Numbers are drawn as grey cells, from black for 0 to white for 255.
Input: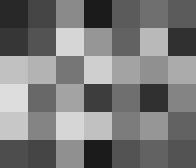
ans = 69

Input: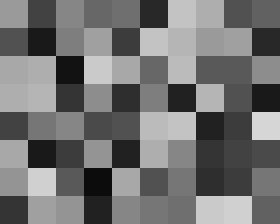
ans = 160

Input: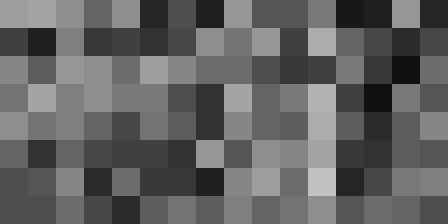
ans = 78

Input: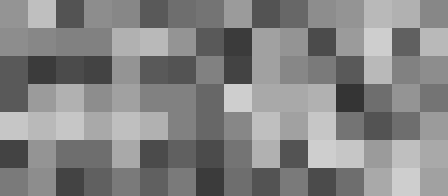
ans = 141

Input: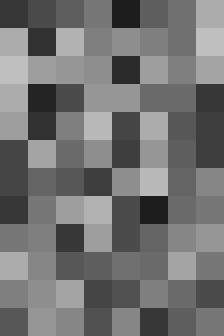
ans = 150

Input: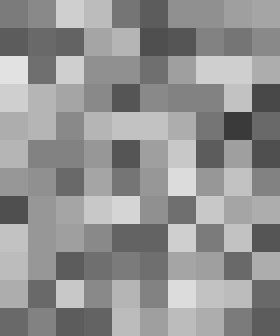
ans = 130
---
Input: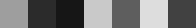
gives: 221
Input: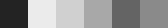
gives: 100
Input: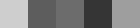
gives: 53
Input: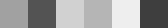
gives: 238
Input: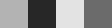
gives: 227
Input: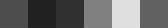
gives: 223
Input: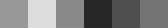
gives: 79
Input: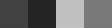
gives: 192
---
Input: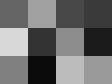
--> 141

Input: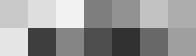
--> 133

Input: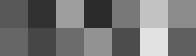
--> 108

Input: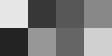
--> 101

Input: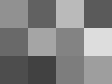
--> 131

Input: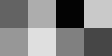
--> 128

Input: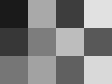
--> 189

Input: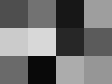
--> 39
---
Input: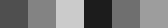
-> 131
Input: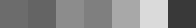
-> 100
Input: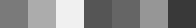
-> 172
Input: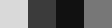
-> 59
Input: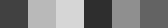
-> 185
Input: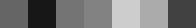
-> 23
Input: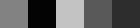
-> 3
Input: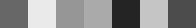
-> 234
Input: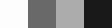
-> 105
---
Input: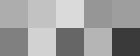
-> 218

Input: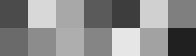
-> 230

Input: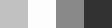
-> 253

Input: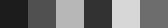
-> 215

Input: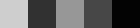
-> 206

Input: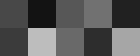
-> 189

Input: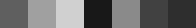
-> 208

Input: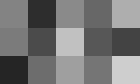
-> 206

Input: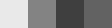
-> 233
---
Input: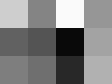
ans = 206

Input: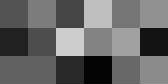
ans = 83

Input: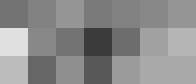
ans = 115

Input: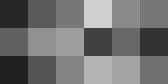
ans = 39

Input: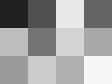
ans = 33

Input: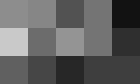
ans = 141

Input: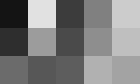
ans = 20
